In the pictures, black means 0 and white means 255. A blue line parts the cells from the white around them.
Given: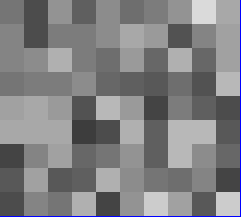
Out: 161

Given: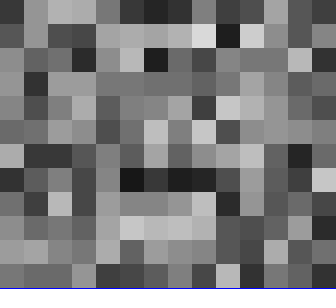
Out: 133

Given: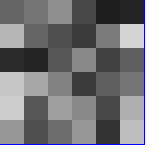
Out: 212

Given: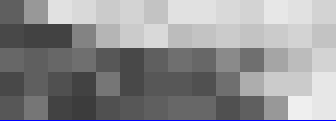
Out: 195

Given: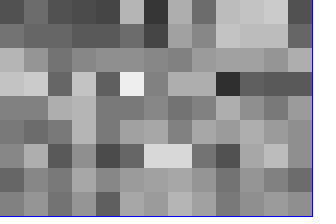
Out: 102

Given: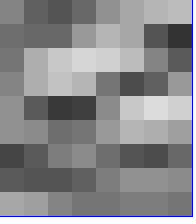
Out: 51
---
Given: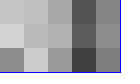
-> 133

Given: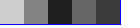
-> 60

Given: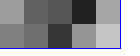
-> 165

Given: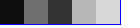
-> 215

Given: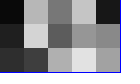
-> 23

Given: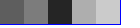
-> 203
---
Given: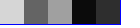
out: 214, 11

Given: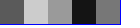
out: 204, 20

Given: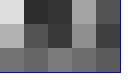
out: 223, 45

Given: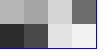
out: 242, 44

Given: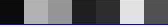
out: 226, 11

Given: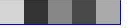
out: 212, 51

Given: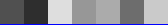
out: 222, 46
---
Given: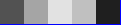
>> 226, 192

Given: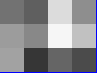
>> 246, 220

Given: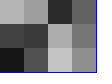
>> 195, 181

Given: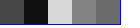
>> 216, 131

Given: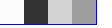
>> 252, 211

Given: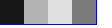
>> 224, 179

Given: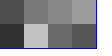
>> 194, 156
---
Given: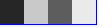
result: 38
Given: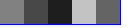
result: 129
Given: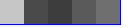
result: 198
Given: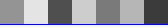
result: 148
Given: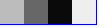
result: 188
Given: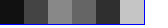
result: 17
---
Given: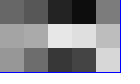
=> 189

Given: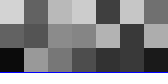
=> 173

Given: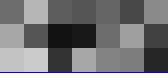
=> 65

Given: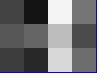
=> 75

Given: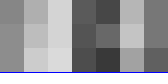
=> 119

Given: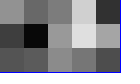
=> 165
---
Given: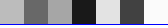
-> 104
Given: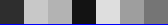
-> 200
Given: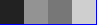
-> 147
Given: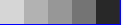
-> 178
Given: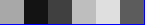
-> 19
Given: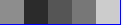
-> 43
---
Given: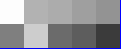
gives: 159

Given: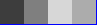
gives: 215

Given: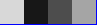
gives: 77

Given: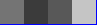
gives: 88

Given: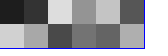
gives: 196

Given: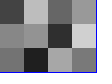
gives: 102

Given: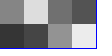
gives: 112
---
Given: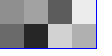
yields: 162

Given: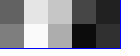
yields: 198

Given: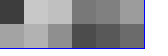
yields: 120

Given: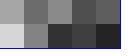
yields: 138

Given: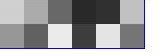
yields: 41

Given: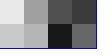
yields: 160

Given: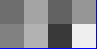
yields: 164

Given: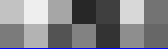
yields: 63
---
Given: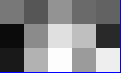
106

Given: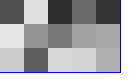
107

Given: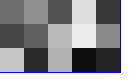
220

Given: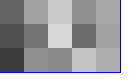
144

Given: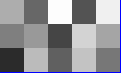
83

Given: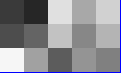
168
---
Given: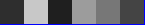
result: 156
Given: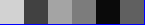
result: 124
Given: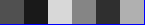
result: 133
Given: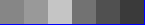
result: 114
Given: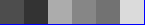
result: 134
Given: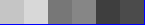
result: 134
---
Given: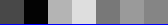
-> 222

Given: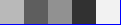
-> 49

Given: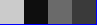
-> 58

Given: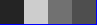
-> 78

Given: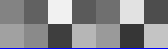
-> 90

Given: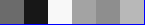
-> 163

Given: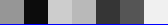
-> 185

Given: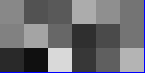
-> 172
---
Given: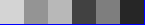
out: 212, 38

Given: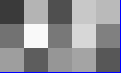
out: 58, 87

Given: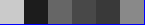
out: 202, 137

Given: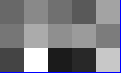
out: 104, 200

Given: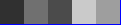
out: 48, 158

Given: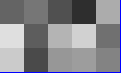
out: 100, 131

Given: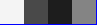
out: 244, 132
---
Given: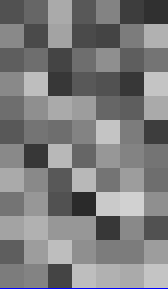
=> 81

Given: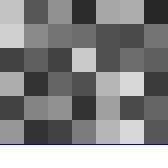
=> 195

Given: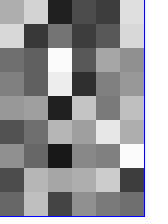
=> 174

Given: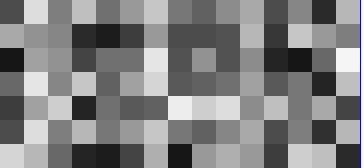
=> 76

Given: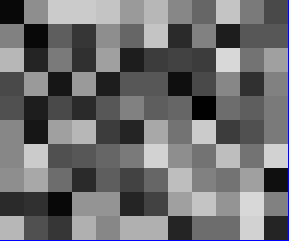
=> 8

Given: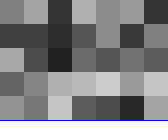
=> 126

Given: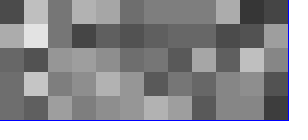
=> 75

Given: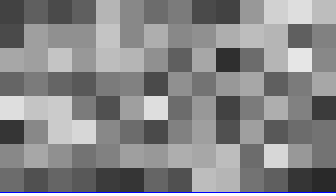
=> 66
